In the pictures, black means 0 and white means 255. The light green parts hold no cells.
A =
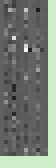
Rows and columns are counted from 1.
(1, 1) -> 97
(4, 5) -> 89
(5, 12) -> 94
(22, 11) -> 96
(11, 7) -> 112
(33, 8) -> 98
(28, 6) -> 93
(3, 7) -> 198
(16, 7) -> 90
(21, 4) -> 98
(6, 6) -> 93
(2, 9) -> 89
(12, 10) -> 74
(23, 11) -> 96
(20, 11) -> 96
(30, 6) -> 93
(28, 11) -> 96
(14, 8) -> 98
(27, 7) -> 72
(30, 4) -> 144
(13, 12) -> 94
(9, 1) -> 97
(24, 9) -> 98
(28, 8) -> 98
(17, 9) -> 98
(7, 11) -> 93
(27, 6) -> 93
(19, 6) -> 94
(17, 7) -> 90
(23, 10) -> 72
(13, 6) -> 93
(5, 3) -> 89
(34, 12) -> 94
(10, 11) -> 108
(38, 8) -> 98
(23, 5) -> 93
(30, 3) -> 79
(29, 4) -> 41
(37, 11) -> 96
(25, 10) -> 89

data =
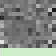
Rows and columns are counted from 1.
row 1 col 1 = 119
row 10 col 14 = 150
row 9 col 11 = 127
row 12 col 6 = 130
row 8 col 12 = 103
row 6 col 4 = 106
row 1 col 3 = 106
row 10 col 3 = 119
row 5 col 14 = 110
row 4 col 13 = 50
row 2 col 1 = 99
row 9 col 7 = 122
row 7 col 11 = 121
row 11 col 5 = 126
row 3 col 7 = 120
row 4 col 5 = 141
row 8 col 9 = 100
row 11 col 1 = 224
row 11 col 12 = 78
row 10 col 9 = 118
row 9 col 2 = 96
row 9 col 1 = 169
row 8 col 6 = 117
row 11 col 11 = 96
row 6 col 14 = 169
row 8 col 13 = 132
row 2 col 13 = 125
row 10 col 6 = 118
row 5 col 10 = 116
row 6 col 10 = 161
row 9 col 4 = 107
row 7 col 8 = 111
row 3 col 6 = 114
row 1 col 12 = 134
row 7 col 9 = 101
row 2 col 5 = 140
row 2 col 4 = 117

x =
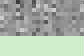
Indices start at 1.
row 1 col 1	161
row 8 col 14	142
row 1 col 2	181
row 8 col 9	145
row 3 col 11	142
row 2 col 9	103
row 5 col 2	145
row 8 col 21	188
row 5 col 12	187
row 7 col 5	170
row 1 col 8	152
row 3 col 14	207
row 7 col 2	147
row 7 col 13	170
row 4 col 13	150
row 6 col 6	153
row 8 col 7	180
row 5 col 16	138
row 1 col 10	175
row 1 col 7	140
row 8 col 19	166
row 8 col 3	148
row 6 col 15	137
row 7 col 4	156
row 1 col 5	59
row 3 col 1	164
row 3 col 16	147
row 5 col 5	114
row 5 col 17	149
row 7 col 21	149
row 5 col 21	125
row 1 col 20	149
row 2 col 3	145
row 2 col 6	100
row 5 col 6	99
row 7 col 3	149
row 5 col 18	146

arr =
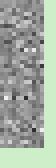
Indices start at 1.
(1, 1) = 154
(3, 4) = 111
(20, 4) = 165
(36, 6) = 188
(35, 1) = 164
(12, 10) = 139
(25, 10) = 129
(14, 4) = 123
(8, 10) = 163
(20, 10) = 117
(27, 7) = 160
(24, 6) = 151
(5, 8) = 135
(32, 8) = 98
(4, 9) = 97
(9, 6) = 98
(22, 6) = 166
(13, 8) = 161
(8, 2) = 149
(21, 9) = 85
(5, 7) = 90
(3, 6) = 141
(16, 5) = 163
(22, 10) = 133
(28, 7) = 158
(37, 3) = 139
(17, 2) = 93
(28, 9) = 141
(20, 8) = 130
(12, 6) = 159
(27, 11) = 114
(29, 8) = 149
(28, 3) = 127
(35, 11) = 127
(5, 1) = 158
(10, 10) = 131
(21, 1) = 180
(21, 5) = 137
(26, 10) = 134

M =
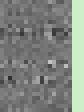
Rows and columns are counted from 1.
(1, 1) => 117
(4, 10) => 113
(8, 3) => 132
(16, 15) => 96
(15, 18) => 125
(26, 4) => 120
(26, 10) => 112
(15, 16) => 116
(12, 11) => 113
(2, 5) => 112
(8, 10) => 107
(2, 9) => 123
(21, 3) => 92
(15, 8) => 109
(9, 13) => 159
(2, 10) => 110
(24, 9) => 133
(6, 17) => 151
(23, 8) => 121
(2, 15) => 120
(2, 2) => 112
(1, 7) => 112
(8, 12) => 120
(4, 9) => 109
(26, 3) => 109
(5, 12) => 109
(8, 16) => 74
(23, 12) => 104
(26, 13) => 143
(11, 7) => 119
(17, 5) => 123
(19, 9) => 125
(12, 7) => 110
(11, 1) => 140
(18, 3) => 114
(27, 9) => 118
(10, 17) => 102
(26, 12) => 122

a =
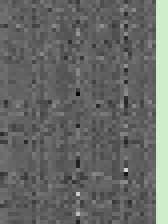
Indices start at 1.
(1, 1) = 99
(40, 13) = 99
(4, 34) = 89
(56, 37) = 87
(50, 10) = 103
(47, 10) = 99
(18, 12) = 107
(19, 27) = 92
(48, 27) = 96
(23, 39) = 99
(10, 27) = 92
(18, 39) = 94
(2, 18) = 111
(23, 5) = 97
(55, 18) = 90
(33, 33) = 91
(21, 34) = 108
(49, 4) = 84
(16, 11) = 97
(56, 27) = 90
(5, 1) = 107
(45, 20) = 86
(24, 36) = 83
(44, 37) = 94
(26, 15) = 121
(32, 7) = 97
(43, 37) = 90
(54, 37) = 100
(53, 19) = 94
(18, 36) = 89
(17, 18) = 111
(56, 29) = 111
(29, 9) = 78
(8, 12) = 99
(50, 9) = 102
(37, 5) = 92
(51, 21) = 61
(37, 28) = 106
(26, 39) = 89
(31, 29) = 108
